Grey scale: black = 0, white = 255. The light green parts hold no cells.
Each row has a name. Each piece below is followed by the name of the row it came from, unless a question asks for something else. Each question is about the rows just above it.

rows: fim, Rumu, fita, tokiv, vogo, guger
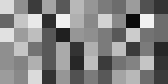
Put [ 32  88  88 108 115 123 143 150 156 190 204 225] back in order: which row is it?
fita
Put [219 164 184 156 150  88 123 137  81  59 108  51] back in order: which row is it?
guger
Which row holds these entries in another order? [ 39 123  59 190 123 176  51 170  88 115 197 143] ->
tokiv
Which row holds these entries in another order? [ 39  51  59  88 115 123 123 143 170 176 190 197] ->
tokiv
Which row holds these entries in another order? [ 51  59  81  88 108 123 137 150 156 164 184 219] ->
guger
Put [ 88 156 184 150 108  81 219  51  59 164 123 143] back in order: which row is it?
fim

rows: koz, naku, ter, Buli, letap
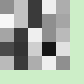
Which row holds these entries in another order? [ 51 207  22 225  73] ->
Buli
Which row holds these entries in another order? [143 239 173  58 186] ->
letap
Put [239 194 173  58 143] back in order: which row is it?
koz
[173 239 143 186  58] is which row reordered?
letap
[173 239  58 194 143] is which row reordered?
koz

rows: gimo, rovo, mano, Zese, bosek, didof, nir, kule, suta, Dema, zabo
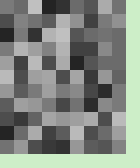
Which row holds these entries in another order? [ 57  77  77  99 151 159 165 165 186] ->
didof
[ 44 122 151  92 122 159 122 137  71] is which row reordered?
nir
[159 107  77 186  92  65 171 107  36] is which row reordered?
Dema
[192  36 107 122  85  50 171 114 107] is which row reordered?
gimo
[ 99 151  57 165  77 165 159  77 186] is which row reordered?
didof
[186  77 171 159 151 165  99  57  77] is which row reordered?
suta
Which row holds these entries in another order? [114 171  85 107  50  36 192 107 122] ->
gimo

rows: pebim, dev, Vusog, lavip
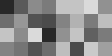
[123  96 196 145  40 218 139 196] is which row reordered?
Vusog
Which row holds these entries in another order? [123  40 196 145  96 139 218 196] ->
Vusog
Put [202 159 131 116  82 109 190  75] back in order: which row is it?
lavip
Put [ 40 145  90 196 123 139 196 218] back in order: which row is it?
pebim

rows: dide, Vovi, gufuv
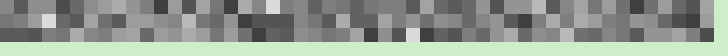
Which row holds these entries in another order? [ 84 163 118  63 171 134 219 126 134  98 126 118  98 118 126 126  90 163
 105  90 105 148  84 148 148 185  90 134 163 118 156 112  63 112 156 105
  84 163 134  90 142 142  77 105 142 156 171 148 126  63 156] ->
dide
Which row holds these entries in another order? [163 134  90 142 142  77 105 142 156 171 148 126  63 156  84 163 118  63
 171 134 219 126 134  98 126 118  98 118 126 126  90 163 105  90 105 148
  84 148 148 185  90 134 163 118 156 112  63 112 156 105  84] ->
dide
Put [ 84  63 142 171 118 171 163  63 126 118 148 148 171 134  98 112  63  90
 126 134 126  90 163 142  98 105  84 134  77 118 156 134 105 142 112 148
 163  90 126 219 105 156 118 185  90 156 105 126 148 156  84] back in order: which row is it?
gufuv

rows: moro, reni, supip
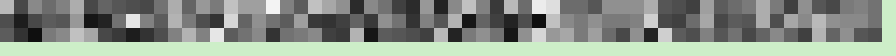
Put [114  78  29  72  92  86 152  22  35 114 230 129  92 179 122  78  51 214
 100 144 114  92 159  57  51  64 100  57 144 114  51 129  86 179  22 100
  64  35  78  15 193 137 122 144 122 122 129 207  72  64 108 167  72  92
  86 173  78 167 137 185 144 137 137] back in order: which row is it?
reni
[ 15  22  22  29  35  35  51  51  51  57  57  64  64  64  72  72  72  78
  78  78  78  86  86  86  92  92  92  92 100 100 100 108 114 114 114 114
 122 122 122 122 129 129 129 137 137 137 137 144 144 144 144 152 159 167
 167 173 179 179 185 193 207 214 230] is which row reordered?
reni

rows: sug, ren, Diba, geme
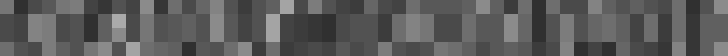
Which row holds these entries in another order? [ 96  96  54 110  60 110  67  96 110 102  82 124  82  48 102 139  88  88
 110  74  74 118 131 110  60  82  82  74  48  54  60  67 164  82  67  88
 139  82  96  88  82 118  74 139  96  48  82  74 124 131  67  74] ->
Diba
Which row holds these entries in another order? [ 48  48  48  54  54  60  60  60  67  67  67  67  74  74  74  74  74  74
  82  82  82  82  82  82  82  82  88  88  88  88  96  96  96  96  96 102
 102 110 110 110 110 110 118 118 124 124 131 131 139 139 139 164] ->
Diba
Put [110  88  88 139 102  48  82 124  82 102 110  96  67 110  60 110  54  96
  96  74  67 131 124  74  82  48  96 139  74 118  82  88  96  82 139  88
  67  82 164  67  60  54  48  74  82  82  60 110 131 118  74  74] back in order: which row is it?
Diba
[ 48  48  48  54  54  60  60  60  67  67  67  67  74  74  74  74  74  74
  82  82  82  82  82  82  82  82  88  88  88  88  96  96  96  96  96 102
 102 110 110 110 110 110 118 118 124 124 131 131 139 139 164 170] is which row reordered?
ren
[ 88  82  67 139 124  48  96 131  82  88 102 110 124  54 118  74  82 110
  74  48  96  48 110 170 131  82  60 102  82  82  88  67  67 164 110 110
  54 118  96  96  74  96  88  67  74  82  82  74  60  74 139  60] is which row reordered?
ren

